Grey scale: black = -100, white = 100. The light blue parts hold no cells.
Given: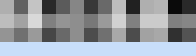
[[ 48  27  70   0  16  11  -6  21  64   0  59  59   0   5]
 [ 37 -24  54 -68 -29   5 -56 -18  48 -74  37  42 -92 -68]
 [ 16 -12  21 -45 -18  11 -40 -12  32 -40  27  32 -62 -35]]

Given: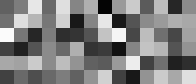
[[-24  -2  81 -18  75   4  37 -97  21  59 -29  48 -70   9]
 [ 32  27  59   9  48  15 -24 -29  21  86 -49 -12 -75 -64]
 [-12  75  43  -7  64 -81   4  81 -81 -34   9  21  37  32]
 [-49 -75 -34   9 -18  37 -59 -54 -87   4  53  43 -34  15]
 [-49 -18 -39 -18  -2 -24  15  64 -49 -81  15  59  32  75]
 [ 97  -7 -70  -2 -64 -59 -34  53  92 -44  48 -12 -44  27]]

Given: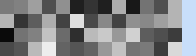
[[-43 -33  46  86 -22 -33 -22  19  52 -10  -4 -53  70]
 [ -4   1  25 -38  13 -76 -59 -76  36 -81 -10 -38  41]
 [-92 -10   1  52 -16 -64  46  58  19  64 -27 -38 -53]
 [ 41 -59 -27  36 -48  75 -43   7 -48  13   7  25  41]]

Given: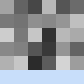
[[ 61  -5  55 -61  44  33]
 [ -5 -10  12   7  17  50]
 [  7   1 -33 -55  17 -22]
 [ 28 -22 -44  44 -33 -16]
 [ 39  55 -66 -28  66  23]]

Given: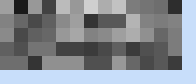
[[ 25 -80  19 -48  47  19  62  36  52  -3  -9 -14 -65]
 [-25 -37  -9  -9 -48 -48 -54 -43 -25 -54 -37 -31  -3]
 [  8 -43 -25 -19  19  31   2   8  25  36  13 -19  -3]
 [  2 -19 -43 -25   8  25 -59 -31 -31  41   2  -3   2]
 [-14 -14 -59  13  13  13 -37 -37  19 -19 -43 -31 -54]]

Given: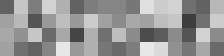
[[ 32  14  55 -17  32 -46  38 -12  49   9 -40 -28   9 -34  65   9]
 [-23  55  -2  65  38 -23  -2   4   4  -7  76  60  65 -12 -23  44]
 [ 26 -12 -23   4  81  20  38  -7 -17  -2  81  71  14  -7  32 -17]
 [ 26  44 -34  20  49  20  60  26   9  32  26  49  55 -52 -12  60]]

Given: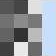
[[-33 -45  76]
 [-22 -61  47]
 [-11   9  -6]
 [-50  82 -17]]

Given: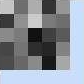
[[-55  13  59  -4 -14]
 [ 54 -14  36 -60  18]
 [-40 -19   8 -81  30]
 [-45  -9 -65 -71   2]
 [  8  -4 -87 -50 -30]]

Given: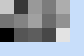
[[  -9    3   26  -15   14]
 [  58  -56   20   -3   36]
 [-100  -33  -27  -44   78]]
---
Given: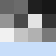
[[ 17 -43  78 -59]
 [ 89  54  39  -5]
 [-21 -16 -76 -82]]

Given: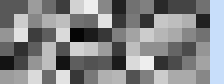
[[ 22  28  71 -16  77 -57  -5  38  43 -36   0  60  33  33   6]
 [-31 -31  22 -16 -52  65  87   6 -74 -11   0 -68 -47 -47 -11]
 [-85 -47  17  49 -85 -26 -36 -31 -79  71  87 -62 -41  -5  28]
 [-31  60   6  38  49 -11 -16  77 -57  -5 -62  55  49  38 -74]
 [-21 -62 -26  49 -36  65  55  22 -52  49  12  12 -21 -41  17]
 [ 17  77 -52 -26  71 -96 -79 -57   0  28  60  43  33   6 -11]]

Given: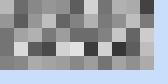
[[ -9  28  39  -4  23 -15 -15   2  55 -21  60]
 [  2   7  34  28  23   7  23  -9  28  13  34]
 [ 18 -27  18  49 -21   2  39  -4  13  49  -4]
 [ 44 -15   7  18  13 -27  65  -9  39  34 -48]
 [ -9  71 -27 -43  65  77 -53  65 -58 -27  49]]

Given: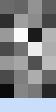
[[-42 -11  85  36]
 [-42  -1  36 -21]
 [-16 -21  15 -26]
 [-64  25  10 -47]
 [-91   4  -6 -70]
 [ 20  30 -37  47]
 [ 20  97 -80  41]]

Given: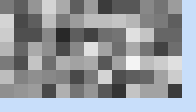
[[ -4 -38  54 -14  38  27  33 -32  27  91  48  60  76]
 [ 43 -20  33  12 -43   7  76  27 -14  33  -9 -48 -14]
 [ 12  17  22 -43  38  -9  17 -32 -59  54  27  27 -54]
 [ -4 -26  17  66  33 -26  22 -54 -32 -32   7  -9  22]
 [ 48   2  12   7   2 -43  -4  66 -38 -26 -20  27  60]
 [ 66 -43 -26  48  -4  22  48  48  54  43   2  -4 -26]
 [ 60 -38 -38   7 -69 -26 -48 -14  -9  76  54 -20 -20]]

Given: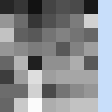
[[-20  58  97  36  42  52  52]
 [-52  24  74  24  30  30  30]
 [-15 -15  64 -42  -9   8  18]
 [ 18   8  -3   2 -31   2  24]
 [ 52 -25 -31  -9   2  -9 -20]
 [ 18 -15 -58 -37 -25  -3  64]
 [-20  42 -76  13  13  36 -31]
 [-70 -58 -86 -47 -37 -42 -81]]

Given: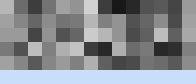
[[ -5 -36  48   0  37  53 -52 -69  37 -15  -5 -69 -63   0]
 [ 26   5 -20  10 -10  -5  43   0  15 -36 -20  10 -41  26]
 [ 26   5 -30   5  21   0  37 -25 -46 -41 -10 -15 -30  10]
 [ 21  21 -46  15 -36 -20  59  43  15 -41 -25  48 -25  32]
 [ 43 -15 -52 -10  26  15  64 -52 -81 -69 -36 -30 -46  21]]

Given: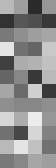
[[ 68  35  85  18]
 [-11 -44  68   1]
 [ 30 -16  62 -56]
 [ 45  79  51 -11]
 [-50  35  40  51]
 [ -5   6  30  24]
 [ -5  12  24  30]
 [ 12   6   6  12]
 [ 79 -11 -21  57]
 [-61 -32 -38 -56]
 [-21   6 -56  45]
 [ 45  24 -67  18]]
